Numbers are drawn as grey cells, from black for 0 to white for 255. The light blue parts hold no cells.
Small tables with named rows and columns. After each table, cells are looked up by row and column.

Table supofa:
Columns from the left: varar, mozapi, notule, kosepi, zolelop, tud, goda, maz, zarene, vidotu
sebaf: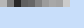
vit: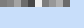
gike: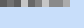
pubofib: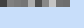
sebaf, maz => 168
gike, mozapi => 114
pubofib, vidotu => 110
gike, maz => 138
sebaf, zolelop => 103
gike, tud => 131

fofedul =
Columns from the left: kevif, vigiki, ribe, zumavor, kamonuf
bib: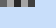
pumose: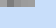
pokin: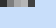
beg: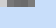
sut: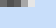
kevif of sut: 108
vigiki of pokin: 126
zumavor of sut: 167
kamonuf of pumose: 158
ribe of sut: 95
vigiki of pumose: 125
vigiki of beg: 120
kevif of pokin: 47
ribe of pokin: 169
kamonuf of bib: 63
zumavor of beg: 107
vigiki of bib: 171

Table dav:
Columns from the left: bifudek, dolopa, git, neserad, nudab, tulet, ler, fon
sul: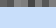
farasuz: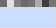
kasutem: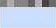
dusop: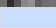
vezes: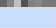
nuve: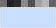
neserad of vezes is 81
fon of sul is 126
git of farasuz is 126
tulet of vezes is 134
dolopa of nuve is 33
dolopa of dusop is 45
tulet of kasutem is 176
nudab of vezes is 128
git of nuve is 43
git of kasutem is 133
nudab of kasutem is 98
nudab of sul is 69
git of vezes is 191
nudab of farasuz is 115
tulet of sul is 128

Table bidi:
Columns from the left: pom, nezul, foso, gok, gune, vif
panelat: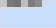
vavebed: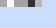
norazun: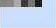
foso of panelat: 116
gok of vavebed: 162
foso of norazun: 171
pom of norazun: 131
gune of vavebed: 50
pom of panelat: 198
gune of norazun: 117
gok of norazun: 58
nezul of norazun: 137
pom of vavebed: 168
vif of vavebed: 184
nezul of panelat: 119
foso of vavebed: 161
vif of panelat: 139
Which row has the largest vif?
vavebed

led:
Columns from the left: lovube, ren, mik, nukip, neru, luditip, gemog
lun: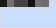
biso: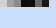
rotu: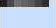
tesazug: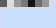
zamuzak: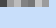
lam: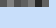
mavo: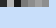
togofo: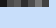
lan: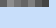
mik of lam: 80
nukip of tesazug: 120
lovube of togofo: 23
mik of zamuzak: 188
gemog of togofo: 65
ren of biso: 161
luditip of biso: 104
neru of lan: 127
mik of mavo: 25
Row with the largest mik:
zamuzak

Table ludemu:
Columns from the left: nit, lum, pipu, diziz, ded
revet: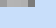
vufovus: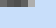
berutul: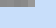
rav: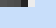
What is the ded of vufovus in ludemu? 174
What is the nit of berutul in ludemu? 139
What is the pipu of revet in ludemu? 179
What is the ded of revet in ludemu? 123
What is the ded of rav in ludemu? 236
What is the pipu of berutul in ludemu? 135
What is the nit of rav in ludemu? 83
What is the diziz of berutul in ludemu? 138
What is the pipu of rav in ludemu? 76
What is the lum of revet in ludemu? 180
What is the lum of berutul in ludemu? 141
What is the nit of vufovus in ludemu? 107
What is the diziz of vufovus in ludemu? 96
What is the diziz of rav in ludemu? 36
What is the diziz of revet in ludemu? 176
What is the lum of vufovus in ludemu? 86
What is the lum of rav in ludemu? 79
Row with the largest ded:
rav

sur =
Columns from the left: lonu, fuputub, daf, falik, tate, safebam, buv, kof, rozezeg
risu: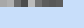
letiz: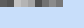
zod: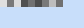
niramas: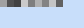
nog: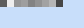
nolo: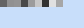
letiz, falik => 180
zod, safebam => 76
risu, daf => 108
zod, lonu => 223
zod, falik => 80
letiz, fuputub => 84
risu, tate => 187
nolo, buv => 50
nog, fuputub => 238
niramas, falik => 202
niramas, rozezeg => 97
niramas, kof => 196
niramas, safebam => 176

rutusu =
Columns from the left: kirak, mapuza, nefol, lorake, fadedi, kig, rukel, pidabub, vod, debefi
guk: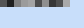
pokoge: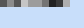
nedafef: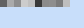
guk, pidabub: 55
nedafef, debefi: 190
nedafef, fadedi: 193
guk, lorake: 155
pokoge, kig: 156
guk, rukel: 143
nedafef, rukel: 139
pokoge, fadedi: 156
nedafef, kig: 57
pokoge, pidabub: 34
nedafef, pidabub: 142
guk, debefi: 169
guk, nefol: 128
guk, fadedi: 164
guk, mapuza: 32
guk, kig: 77
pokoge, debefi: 174

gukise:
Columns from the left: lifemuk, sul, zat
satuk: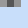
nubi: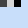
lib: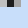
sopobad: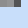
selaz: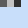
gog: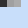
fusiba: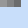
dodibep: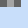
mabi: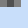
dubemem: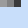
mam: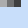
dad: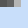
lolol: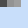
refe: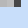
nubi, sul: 214
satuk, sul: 86
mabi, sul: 80
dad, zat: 181
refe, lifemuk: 183
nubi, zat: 1
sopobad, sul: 148
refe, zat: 71
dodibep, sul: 165
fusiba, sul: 131
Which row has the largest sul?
nubi

